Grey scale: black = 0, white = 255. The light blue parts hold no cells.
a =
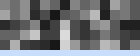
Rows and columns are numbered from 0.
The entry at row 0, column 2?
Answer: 143
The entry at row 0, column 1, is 110
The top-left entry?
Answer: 132
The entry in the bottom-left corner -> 76
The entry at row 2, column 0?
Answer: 42
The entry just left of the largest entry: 64
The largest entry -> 219
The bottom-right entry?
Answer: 120
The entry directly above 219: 185
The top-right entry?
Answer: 88
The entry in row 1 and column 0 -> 163
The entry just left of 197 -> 153
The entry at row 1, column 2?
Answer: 143

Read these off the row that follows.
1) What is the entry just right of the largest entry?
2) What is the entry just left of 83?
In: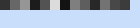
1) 19
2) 28

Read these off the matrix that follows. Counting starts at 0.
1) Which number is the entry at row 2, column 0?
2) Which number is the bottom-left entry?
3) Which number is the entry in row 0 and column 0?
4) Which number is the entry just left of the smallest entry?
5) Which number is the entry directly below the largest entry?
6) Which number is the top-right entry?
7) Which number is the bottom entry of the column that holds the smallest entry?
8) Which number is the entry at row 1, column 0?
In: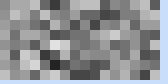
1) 157
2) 191
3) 137
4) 114
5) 92
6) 92
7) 203
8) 146

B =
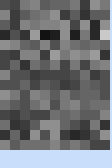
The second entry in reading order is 69
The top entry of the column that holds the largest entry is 120
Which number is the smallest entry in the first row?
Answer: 60
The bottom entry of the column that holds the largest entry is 69
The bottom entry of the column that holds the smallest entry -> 111
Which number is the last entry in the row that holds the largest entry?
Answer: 201
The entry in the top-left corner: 80
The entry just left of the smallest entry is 155
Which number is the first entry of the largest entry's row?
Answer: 40
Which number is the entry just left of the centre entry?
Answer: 69
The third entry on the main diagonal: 131
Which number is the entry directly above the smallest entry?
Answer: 131
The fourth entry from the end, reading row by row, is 120
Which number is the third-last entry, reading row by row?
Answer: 101
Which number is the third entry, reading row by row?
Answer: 120
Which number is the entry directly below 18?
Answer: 131
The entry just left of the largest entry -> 40
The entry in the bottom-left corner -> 131
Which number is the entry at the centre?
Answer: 69
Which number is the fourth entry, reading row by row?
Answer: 131
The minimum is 18
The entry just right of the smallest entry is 30
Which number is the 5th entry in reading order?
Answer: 92
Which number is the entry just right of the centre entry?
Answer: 69

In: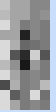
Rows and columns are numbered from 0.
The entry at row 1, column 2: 165
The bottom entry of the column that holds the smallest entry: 123
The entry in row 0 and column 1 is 165
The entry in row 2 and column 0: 218
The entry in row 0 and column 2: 165
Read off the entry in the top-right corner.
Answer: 135
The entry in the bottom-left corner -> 218
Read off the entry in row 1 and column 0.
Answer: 186
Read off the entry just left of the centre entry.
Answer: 84
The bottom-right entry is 123
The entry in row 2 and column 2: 123
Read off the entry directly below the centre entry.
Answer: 24
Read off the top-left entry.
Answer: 196
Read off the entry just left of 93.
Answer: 218
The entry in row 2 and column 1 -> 165
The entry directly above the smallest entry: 42

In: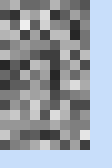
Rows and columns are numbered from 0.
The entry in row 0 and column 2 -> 105
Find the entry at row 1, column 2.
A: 189
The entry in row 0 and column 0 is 150
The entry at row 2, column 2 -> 238
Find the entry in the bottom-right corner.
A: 62
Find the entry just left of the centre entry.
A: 116
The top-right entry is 84
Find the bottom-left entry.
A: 84
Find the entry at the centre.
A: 161
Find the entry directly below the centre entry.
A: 116
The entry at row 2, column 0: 200
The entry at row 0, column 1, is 180
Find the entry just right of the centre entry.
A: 38
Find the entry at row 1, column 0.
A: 74
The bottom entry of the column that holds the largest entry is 138
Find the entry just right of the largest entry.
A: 93
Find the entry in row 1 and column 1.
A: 50

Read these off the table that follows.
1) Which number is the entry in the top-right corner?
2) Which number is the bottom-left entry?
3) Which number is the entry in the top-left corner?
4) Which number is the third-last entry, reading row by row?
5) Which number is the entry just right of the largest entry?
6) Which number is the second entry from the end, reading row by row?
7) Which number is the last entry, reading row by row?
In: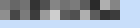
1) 133
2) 143
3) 123
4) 92
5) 92
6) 51
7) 60
